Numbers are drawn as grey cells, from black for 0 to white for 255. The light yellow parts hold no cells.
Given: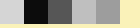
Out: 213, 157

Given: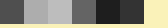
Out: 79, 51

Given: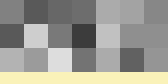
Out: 129, 149

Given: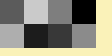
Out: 91, 139

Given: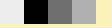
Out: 237, 176

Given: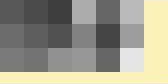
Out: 88, 229
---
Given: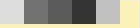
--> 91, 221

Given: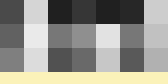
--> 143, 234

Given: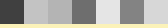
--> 110, 229

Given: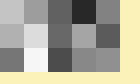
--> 104, 246

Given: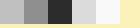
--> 44, 249

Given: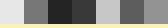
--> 57, 231

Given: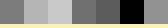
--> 112, 201

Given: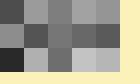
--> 118, 195

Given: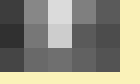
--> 205, 219
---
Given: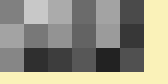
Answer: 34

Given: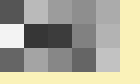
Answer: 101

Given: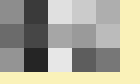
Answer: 93

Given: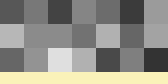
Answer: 127

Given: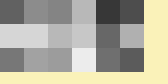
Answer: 111

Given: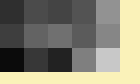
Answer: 127
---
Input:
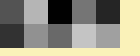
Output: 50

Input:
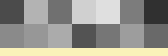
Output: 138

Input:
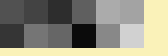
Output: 53

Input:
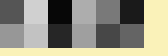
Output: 151

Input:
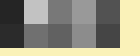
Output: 43

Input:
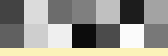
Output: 96

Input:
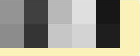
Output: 140

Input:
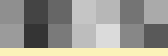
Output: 155
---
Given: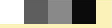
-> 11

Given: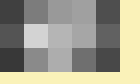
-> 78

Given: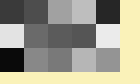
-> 38

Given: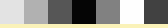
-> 65

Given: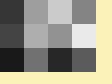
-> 132

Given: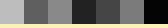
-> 4

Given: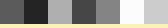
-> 204

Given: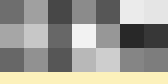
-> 228
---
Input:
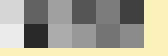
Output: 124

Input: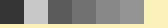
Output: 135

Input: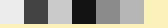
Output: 139

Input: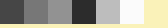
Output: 189

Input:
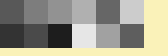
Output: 102

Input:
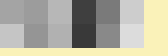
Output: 122

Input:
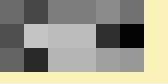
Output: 138

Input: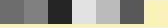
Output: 186

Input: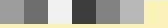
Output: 129

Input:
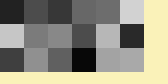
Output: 109
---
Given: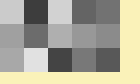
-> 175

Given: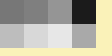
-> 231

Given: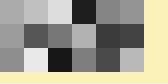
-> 119

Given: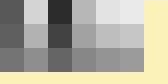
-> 66

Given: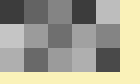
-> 111

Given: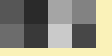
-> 202

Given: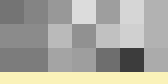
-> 186

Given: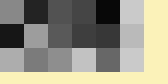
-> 89

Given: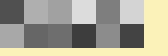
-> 110
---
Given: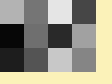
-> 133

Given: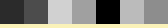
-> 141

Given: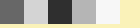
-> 247

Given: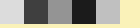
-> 192

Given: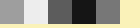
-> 119

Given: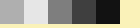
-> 18

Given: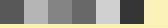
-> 53

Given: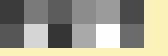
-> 107

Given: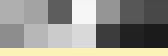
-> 27
